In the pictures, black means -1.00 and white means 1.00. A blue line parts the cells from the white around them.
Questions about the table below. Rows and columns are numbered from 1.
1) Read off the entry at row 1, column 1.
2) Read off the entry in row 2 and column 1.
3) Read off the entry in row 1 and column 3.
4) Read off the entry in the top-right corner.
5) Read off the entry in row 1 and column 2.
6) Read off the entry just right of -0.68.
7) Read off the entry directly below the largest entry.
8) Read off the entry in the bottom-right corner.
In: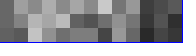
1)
-0.19
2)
-0.19
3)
0.08
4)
-0.30
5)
0.25
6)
-0.46
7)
-0.13
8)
-0.57

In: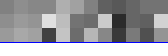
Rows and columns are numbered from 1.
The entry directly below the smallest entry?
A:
-0.55
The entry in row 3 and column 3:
0.26
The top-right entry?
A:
-0.10
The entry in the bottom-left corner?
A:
0.21
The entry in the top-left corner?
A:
0.01
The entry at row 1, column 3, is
0.06
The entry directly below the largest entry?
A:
-0.49
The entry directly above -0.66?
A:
-0.31
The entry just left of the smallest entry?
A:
0.59
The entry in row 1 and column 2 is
0.11
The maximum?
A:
0.76

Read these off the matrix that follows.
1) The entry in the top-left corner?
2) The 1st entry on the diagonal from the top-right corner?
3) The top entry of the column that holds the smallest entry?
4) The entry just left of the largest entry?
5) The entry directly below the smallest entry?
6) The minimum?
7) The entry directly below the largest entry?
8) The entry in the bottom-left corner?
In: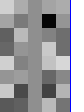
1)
0.63
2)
0.35
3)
0.29
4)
0.52
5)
0.02
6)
-0.95
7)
0.07
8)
-0.30

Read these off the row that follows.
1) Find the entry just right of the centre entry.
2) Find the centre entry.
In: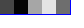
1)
0.79
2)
0.30

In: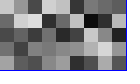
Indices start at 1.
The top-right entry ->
-0.27
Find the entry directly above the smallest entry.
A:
-0.05
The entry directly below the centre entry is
0.07
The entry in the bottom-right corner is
-0.33
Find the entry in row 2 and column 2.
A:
0.63
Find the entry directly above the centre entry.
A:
-0.17
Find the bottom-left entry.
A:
0.28
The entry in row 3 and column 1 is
-0.43
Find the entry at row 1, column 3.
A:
-0.43
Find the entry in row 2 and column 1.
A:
-0.17
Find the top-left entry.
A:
0.57
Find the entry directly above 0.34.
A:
0.68
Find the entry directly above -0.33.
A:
0.18

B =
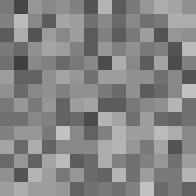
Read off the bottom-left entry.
0.23
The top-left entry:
-0.05
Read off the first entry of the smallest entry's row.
-0.11
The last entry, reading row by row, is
-0.22
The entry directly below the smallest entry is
-0.22
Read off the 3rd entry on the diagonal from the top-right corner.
-0.34
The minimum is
-0.50
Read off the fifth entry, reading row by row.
0.13
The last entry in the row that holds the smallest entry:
0.01
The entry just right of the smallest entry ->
0.07
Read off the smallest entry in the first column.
-0.28
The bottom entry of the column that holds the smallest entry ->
0.35
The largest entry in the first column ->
0.29
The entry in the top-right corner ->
0.13
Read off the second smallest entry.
-0.45
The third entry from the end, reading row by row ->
-0.17

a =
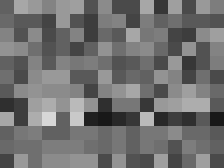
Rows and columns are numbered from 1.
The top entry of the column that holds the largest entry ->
0.03
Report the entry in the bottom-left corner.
-0.47
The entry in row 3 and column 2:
-0.36
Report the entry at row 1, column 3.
0.20
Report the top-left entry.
-0.24
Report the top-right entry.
-0.02
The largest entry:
0.69
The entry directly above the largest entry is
0.36
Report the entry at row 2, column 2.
-0.30
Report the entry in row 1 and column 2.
0.31
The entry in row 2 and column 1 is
-0.18
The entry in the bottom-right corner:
-0.42
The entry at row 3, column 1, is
0.03
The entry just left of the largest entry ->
0.36

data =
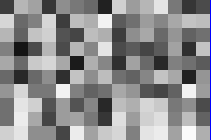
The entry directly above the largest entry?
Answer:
0.48
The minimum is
-0.84
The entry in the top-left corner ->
-0.52
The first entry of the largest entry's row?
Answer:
0.63
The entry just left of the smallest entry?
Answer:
0.00
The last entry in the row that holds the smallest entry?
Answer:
0.53
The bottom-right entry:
0.37
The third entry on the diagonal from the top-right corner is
0.17
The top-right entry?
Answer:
-0.41
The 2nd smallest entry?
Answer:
-0.79
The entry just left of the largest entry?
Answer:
0.27
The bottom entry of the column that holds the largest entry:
0.96
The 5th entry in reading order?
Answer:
0.11
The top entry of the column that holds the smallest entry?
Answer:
0.43
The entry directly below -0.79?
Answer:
0.53
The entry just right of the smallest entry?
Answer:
-0.41

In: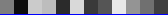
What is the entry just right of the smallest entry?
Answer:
0.59
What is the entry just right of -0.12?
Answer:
-0.50
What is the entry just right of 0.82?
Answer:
0.16
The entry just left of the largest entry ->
-0.33
